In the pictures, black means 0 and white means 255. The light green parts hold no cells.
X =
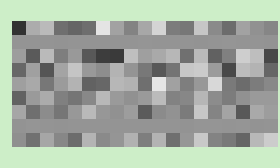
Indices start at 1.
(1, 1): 50
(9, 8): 149
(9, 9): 177
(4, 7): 141
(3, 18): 190
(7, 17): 88
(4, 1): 103
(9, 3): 166
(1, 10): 167
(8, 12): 148
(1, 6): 110
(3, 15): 97
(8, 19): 148
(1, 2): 172
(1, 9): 131
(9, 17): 101
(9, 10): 126
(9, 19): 204
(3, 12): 183
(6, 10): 154
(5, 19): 136
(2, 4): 147
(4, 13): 199
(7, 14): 199
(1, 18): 145
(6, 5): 117
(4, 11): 88
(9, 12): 111
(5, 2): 169
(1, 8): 162
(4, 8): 179
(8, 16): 148
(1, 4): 111
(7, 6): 185
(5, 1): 159
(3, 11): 169

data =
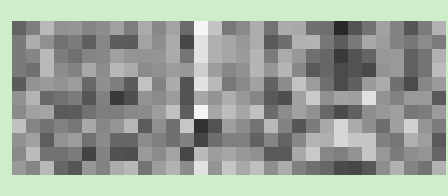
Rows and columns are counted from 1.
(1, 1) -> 99
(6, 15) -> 148
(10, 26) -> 197
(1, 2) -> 126
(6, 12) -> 156
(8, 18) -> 115
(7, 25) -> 96
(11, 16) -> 197
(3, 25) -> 83
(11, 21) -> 128
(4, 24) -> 75
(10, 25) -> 146
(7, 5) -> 92
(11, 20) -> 171
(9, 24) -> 214
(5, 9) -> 91
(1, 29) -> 86
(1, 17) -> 138
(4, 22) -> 89
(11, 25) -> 70
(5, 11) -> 131
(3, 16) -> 166
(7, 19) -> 107
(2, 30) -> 139
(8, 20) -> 130
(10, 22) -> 201
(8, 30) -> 149
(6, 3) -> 104
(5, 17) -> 138
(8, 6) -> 168
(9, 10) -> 139
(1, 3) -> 184
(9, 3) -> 94
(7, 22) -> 145
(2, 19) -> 89
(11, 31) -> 177
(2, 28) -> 130

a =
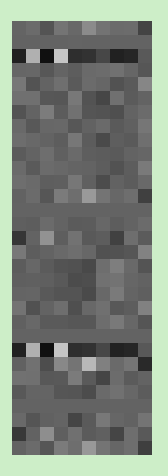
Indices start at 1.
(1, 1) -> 100
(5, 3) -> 99
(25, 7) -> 128
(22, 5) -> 87
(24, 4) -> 197
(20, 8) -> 122
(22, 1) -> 96
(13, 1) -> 98
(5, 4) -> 111
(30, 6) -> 91
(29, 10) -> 116
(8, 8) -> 90
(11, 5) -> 100
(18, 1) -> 92
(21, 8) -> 88
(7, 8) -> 79
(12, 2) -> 106
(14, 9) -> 99
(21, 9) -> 93
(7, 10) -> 107
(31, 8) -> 102
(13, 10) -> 64
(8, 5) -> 87
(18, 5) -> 81
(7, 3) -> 124
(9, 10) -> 111
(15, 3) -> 107
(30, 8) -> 69
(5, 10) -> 134
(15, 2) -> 93
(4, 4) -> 100
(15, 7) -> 103
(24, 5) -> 46
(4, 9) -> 102
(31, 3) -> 86
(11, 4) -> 104
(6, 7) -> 70
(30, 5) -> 112

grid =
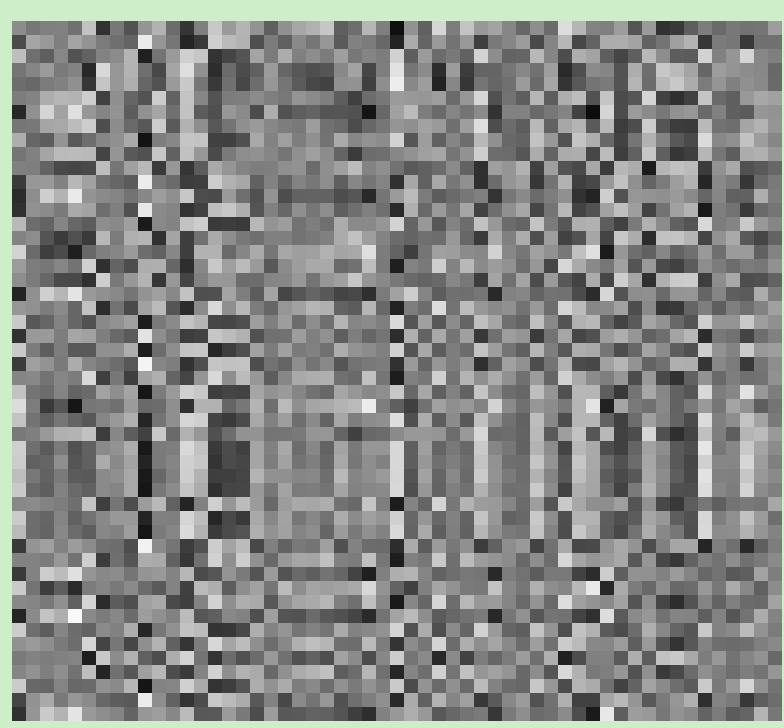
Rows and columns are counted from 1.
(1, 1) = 140
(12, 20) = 101
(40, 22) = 94
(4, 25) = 163
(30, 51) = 126
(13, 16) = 154
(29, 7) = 134
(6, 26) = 108
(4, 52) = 148
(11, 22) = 107
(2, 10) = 235
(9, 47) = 131
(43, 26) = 42
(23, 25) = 126
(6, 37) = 93
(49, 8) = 93
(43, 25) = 69
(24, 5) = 89
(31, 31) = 101
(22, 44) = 67
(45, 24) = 111
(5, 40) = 52
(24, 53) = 203
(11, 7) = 189
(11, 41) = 73
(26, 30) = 119
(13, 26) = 41
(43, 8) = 135
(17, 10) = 109
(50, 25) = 62
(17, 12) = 135
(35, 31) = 212
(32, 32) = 126
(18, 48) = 65
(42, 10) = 161
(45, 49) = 88
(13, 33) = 119
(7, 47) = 120
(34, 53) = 211
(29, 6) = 88
